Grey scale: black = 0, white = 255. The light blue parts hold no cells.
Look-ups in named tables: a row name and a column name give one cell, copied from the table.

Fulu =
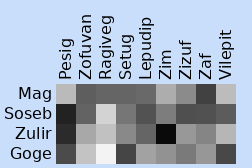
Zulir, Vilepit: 182
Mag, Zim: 173
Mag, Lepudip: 105
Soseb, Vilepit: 92
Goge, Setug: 69
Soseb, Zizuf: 79
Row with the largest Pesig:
Mag

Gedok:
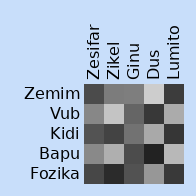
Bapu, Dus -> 34
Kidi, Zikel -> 67
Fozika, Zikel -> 43
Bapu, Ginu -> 76
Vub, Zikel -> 196
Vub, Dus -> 56
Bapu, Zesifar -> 137
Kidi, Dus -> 169
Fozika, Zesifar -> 71
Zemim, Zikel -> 124
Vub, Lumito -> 171
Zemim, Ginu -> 126

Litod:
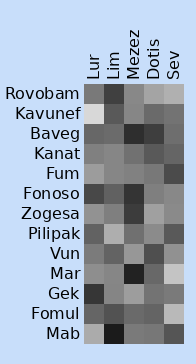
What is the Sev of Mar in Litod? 196
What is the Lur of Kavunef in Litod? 216
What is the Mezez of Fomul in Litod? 106
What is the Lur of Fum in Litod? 156
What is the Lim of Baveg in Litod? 107
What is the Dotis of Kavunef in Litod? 106
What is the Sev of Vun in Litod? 145
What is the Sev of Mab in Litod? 85
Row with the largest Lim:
Pilipak

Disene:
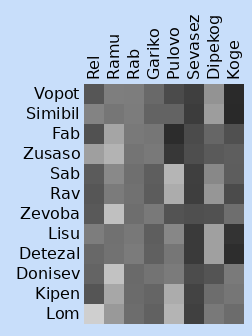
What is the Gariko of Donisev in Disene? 115
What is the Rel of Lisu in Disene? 125
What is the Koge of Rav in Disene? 75
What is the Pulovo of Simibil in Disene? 99
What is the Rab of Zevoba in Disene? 110
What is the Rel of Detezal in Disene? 104
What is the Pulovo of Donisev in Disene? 123
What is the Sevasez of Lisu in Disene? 58
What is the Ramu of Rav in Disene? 123
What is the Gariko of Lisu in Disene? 94
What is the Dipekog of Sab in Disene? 136
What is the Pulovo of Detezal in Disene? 118
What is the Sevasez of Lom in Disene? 64
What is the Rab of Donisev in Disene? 106
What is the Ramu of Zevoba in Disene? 192
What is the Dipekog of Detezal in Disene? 160

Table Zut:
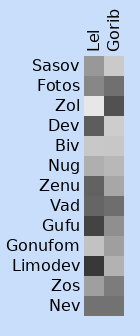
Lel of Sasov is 152
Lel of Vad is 101
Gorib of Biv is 199
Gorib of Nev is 114
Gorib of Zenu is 167
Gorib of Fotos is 112
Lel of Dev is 93
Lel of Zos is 159
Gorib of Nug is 184
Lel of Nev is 114
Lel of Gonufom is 194
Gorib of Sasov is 202
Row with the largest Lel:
Zol

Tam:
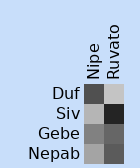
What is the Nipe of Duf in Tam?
80
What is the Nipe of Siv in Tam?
181
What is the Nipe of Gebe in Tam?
129
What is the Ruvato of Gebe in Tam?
102
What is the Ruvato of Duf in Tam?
196
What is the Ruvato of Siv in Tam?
36
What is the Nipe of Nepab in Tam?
164
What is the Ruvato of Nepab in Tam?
91
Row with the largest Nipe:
Siv

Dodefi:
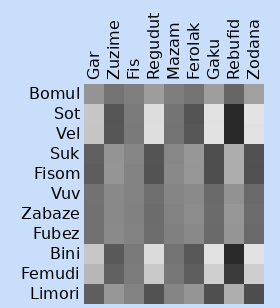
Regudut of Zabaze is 108
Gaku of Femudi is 207
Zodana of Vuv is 105
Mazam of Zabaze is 130
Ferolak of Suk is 151
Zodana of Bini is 225
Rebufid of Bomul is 102
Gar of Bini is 199
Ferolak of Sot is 84
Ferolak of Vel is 87
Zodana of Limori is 77
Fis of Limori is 130
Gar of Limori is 94
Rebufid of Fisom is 173
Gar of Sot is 198
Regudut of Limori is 82
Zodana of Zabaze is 108
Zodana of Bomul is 160
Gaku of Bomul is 158
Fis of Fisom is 131

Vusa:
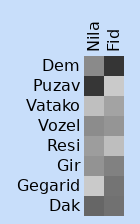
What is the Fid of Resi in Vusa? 190
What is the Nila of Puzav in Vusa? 54
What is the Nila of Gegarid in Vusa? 202
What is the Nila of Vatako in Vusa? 191
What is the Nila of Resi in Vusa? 157
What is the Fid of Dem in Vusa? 53
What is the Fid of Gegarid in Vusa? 116
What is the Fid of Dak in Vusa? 113
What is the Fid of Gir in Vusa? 129
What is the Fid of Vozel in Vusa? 149
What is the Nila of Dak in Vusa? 102
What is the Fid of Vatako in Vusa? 163
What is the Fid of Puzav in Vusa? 202
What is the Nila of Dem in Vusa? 138
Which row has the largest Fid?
Puzav

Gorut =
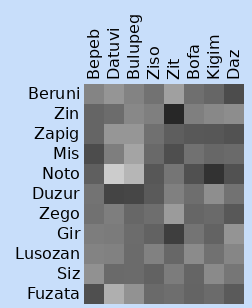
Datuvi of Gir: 123
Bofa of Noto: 80
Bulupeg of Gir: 108
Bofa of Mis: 113
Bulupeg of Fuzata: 146
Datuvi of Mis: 126
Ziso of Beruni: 114
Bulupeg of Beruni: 131
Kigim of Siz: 138
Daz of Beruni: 76
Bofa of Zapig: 88
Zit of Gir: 62
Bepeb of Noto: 95
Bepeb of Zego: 113

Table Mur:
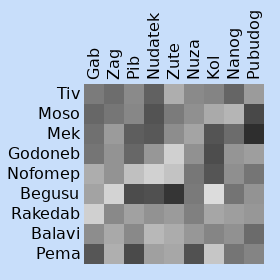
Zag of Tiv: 109
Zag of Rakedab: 137
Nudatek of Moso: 83
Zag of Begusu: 211
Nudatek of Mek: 88
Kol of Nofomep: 85
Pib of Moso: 135
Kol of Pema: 198
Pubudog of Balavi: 107

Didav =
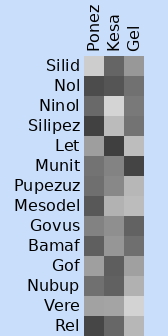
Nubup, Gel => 177
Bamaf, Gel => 111
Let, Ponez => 158
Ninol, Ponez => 105
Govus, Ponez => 130
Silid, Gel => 152
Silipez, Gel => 115
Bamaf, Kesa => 150
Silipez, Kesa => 187
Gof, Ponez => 159
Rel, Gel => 183
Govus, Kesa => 143
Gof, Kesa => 94
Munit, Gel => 68
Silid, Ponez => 205
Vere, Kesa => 164
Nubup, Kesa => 97
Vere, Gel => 211
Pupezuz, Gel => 183
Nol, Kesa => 85
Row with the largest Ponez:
Silid

